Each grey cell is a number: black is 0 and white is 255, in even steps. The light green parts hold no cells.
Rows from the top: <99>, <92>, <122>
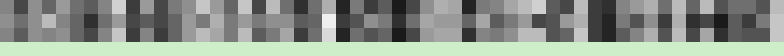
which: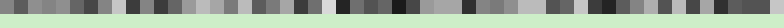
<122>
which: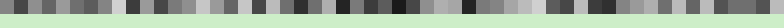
<99>

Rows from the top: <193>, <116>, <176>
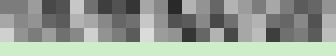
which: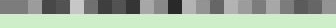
<193>
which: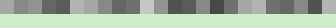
<116>

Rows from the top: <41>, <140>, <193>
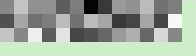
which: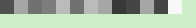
<140>
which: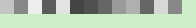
<193>

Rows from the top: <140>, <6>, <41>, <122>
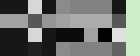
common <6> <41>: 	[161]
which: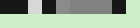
<140>

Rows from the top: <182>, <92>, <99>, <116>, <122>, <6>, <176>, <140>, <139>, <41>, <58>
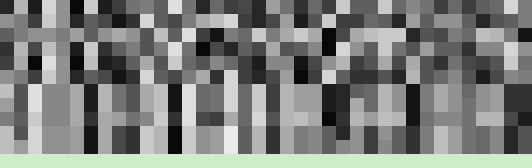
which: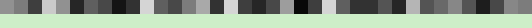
<6>
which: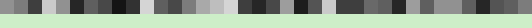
<92>
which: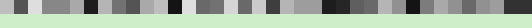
<176>

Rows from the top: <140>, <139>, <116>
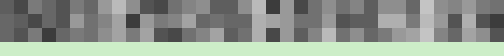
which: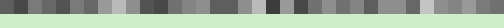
<140>

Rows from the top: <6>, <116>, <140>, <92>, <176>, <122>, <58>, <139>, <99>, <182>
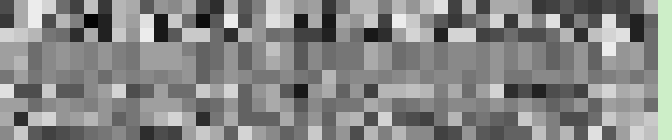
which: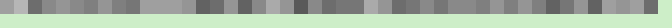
<176>
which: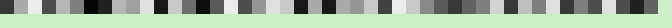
<116>
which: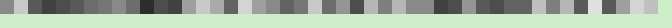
<182>
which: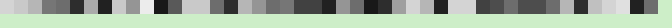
<140>

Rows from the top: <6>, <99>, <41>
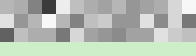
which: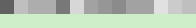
<41>
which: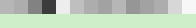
<6>
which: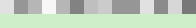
<99>

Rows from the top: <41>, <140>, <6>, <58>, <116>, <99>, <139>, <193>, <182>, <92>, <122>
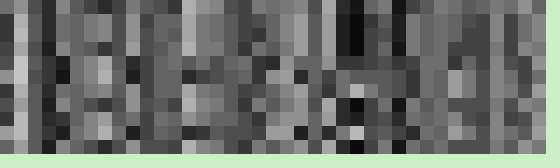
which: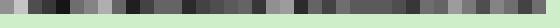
<99>
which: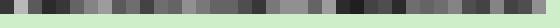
<182>
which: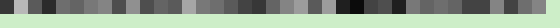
<6>
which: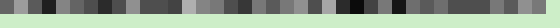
<122>

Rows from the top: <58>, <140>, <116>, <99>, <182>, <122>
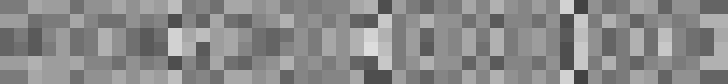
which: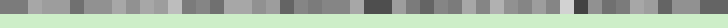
<122>
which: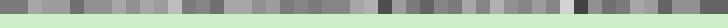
<58>

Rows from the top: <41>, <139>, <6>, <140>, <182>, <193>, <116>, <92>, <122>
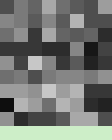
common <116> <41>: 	[157]
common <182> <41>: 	[90]
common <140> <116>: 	[55]
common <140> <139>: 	[134]
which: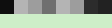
<92>
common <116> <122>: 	[145]
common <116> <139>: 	[180]

